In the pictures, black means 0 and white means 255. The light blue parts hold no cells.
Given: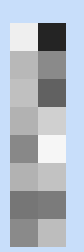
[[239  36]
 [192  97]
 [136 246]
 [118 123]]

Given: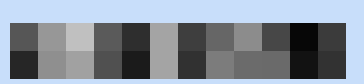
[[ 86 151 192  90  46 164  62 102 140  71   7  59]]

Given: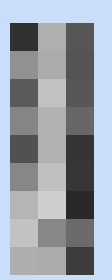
[[ 49 175  86]
 [ 91 193  87]
 [ 81 177  53]
 [181 206  41]
 [174 171  60]]

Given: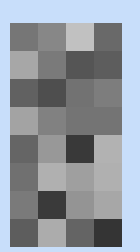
[[118 135 193 105]
 [ 97  78 114 125]
 [101 152  57 178]
 [122  58 148 167]]

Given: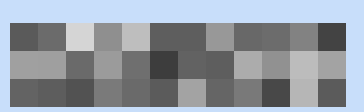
[[ 90 107 213 143 190  94  94 152 104 108 130  67]
 [ 99  93  82 122 106  91 163 101 121  72 182  91]]

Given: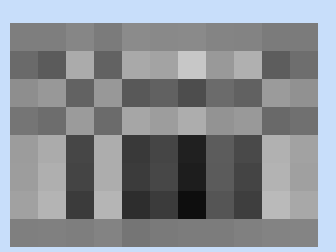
[[126 126 134 123 139 137 138 132 131 123 123]
 [142 152  98 152  88  97  77 107  97 155 145]
 [156 171  70 173  57  69  32  92  73 177 162]
 [161 180  59 181  45  59  14  85  62 186 168]]

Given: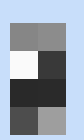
[[134 140]
 [ 41  42]]

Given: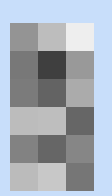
[[148 189 238]
 [123  99 171]
 [130 102 134]]

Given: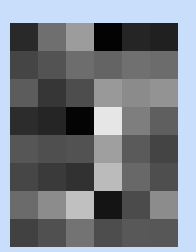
[[ 41 111 156   3  37  32]
 [ 92  54  77 153 139 147]
 [ 86  79  82 159  90  68]
 [107 140 192  20  75 140]]
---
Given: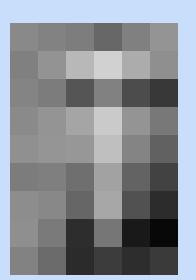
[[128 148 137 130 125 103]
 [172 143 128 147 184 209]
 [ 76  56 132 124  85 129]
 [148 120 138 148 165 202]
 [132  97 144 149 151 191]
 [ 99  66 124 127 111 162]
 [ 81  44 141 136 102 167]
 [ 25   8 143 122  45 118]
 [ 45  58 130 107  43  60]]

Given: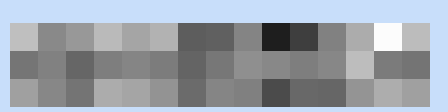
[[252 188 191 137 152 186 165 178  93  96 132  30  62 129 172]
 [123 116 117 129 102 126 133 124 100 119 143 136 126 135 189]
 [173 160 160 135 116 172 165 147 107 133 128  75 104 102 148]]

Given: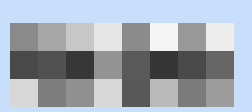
[[153 237 138 166 199 230 139 245]
 [ 73 102  73  81  55 147  89  53]
 [123 156 215 125 144 215  88 185]]

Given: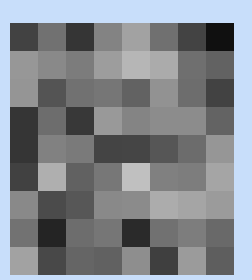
[[ 67  16  66 113  53 131 162 112]
 [111  98 151 137 124 157 182 171]
 [109  66 149  84 113 118  98 146]
 [140  99  53 109  56 153 132 140]
 [108 150  53 129 122  68  69  86]
 [125 165  65 175  97 119 192 128]
 [165 155 137  75  87 137 139 172]
 [125 105 114  36 109 118  42 113]
 [155  94 162  72 101  97 142  63]]

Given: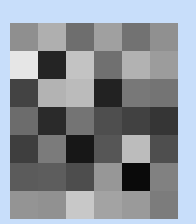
[[114 144 143 175 110 160]
 [178 156 230  36 195 112]
 [120 116  67 179 187  34]
 [ 65  53 108  42 116  78]
 [188  78  62 123  23  86]
 [ 10 129  91  93  77 151]
 [154 124 148 145 200 163]]

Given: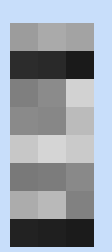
[[170 163 156]
 [ 41  26  44]
 [139 210 127]
 [135 187 138]
 [213 202 199]
 [124 137 121]
 [185 129 172]
 [ 31  27  34]]
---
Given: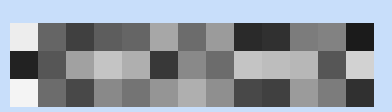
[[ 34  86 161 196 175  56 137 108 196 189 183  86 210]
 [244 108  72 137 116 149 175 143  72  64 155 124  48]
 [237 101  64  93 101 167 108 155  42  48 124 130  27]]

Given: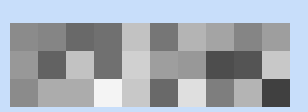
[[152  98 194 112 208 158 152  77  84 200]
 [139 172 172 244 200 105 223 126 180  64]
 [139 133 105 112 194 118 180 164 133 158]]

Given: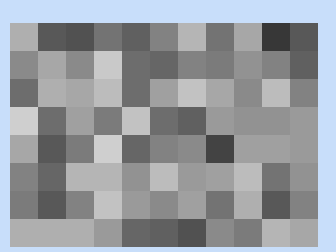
[[130 102 181 181 146 188 154 160 188 115 146]
 [175 175 175 154 102  96  81 138 123 181 167]
 [109 175 167 188 109 160 194 167 138 188 130]
 [207 109 160 123 194 109  96 154 146 146 154]
 [138 167 138 201 109 102 130 123 146 130  96]
 [123  88 130 194 154 138 160 115 175  88 130]
 [167  88 123 207 102 130 138  67 160 160 154]
 [175  88  81 115  96 130 181 115 167  55  88]]

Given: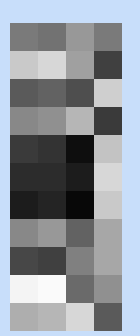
[[174 182 215  90]
 [136 144 182  58]
 [201 215 160  64]
 [122 114 152 122]
 [ 71  64 128 167]
 [244 250 106 144]
 [136 152  98 167]
 [ 90  98  78 207]
 [ 44  44  28 215]
 [ 58  51  14 195]
 [ 28  36   8 201]]

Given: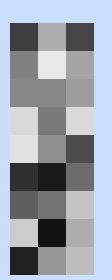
[[217 122 217]
 [ 95 115 196]
 [ 33 151 189]
 [204  18 173]
 [129 233 165]
 [135 135 157]
 [ 47  25 108]
 [225 143  77]
 [ 62 173  69]]

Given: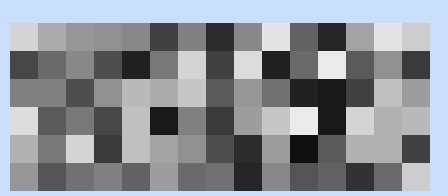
[[177 120 212  58 192 163 144  78  44 157  16  90 177 177  65]
 [212 171 150 144 136  65 128  44 136 228  98  38 163 228 205]
 [ 71 106 136  78  32 120 212  65 220  32 106 234  90 144  58]
 [220  90 120  71 192  24 128  58 157 198 234  24 212 177 185]
 [150  84 113 128  98 157 106 113  38 136  84  98  50 106 205]
 [128 128  78 144 185 171 198  90 150 113  32  24  65 192 157]]

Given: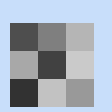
[[168  65 202]
 [ 78 127 181]
 [ 50 194 153]]
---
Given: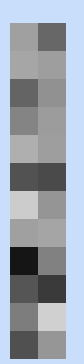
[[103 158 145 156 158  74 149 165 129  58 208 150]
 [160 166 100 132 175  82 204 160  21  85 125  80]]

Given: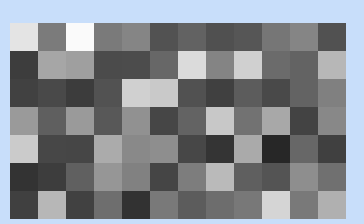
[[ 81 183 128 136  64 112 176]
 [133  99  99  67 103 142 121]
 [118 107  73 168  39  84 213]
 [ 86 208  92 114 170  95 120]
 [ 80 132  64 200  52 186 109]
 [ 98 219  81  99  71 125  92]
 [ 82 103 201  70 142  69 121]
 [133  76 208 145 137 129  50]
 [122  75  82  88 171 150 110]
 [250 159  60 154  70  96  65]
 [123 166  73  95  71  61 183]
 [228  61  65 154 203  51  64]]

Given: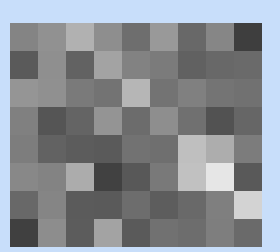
[[ 62 106 113 102 124  89 211 106]
 [134 104 116  82 173 230 127 126]
 [104  97 128 112 191 193 105 109]
 [153 123 115 142 111 121  93 113]
 [110 130 182 108 114  88 109  90]
 [142 163 115 148  90  65  90 163]
 [177  98 122 100  92 172  91  92]
 [145 143 144  85  98 131 133 141]
 [132  90 149 128 125 136 104  64]]

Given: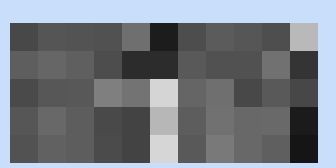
[[185  52  71  27  21]
 [ 78 113  89 105  95]
 [ 86  81  72 104 104]
 [ 91  81 111 113 121]
 [ 77  89 101  93  89]
 [ 28  44 213 183 214]
 [111  44 115  67  67]
 [ 81  77 127  73  75]
 [ 83  95  88  93  93]
 [ 85 102  87 104  97]
 [ 72  94  74  86  82]]

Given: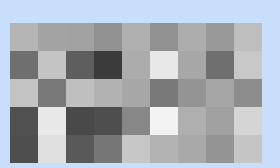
[[190 200 141 213 197]
 [153 111 165 160 148]
 [173 167 148 175 169]
 [145 232 121 243 179]
 [175 172 167 135 199]
 [146  59 178  78 118]
 [162  94 191  73  89]
 [163 196 120 232 224]
 [181 111 195  80  78]]

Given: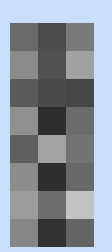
[[121 161  70 107 115 104 194 100]
 [ 76  81  75  45 163  46 109  50]
 [106 139  90 143  95 140 155 134]]
